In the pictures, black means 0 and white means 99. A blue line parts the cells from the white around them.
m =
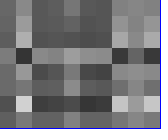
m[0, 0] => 40
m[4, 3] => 33
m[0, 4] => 46
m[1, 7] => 57
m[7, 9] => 47
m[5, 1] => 46
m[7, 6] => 39
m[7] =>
[37, 47, 38, 38, 50, 39, 39, 46, 52, 47]
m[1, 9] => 58
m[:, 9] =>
[50, 58, 66, 22, 53, 43, 77, 47]
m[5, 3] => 37
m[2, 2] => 32
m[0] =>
[40, 53, 34, 36, 46, 34, 33, 50, 52, 50]
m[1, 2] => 34
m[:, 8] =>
[52, 51, 53, 39, 55, 52, 60, 52]
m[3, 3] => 51
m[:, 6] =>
[33, 33, 31, 54, 26, 34, 23, 39]
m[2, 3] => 33
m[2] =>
[36, 68, 32, 33, 32, 30, 31, 65, 53, 66]
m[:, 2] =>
[34, 34, 32, 53, 29, 36, 24, 38]
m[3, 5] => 55

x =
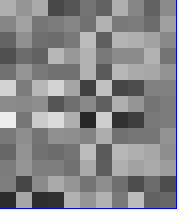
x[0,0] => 68
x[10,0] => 48
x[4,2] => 47
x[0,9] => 38
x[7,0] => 92
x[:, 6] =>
[38, 69, 37, 47, 35, 75, 37, 80, 67, 35, 36, 55, 69]
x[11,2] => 54
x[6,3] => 33
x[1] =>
[52, 63, 46, 48, 52, 44, 69, 47, 48, 42, 62]
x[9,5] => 73
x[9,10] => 55
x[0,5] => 45
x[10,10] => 61
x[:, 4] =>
[33, 52, 47, 59, 44, 64, 43, 68, 55, 45, 44, 58, 69]
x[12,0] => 17
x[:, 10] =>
[54, 62, 53, 45, 57, 50, 48, 48, 57, 55, 61, 30, 40]
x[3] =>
[31, 42, 38, 71, 59, 69, 47, 54, 54, 69, 45]
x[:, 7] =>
[68, 47, 70, 54, 71, 27, 68, 19, 44, 71, 68, 43, 47]
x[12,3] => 19
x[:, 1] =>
[58, 63, 56, 42, 58, 48, 53, 46, 55, 57, 58, 27, 65]
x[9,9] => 65
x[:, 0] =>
[68, 52, 39, 31, 44, 82, 54, 92, 47, 40, 48, 49, 17]
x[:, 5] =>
[45, 44, 73, 69, 69, 25, 53, 15, 51, 73, 66, 45, 58]
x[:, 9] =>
[38, 42, 63, 69, 65, 50, 45, 47, 46, 65, 66, 42, 38]

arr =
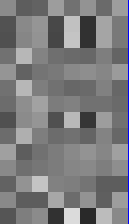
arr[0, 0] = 54
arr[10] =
[53, 43, 46, 48, 52, 53, 49, 55]
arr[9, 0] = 62
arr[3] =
[44, 71, 51, 43, 41, 40, 49, 39]
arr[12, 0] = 53
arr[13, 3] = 19
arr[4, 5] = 55
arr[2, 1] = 52
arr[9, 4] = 53
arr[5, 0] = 44
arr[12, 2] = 36
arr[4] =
[58, 38, 45, 47, 53, 55, 52, 60]
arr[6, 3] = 48
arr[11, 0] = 38
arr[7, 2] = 58
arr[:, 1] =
[36, 53, 52, 71, 38, 71, 55, 54, 68, 36, 43, 57, 36, 49]
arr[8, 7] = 40
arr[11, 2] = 76
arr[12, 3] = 65
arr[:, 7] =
[61, 47, 47, 39, 60, 40, 41, 44, 40, 62, 55, 36, 61, 53]
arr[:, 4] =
[44, 75, 76, 41, 53, 40, 50, 72, 44, 53, 52, 49, 42, 85]
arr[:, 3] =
[61, 28, 27, 43, 47, 44, 48, 31, 42, 48, 48, 50, 65, 19]
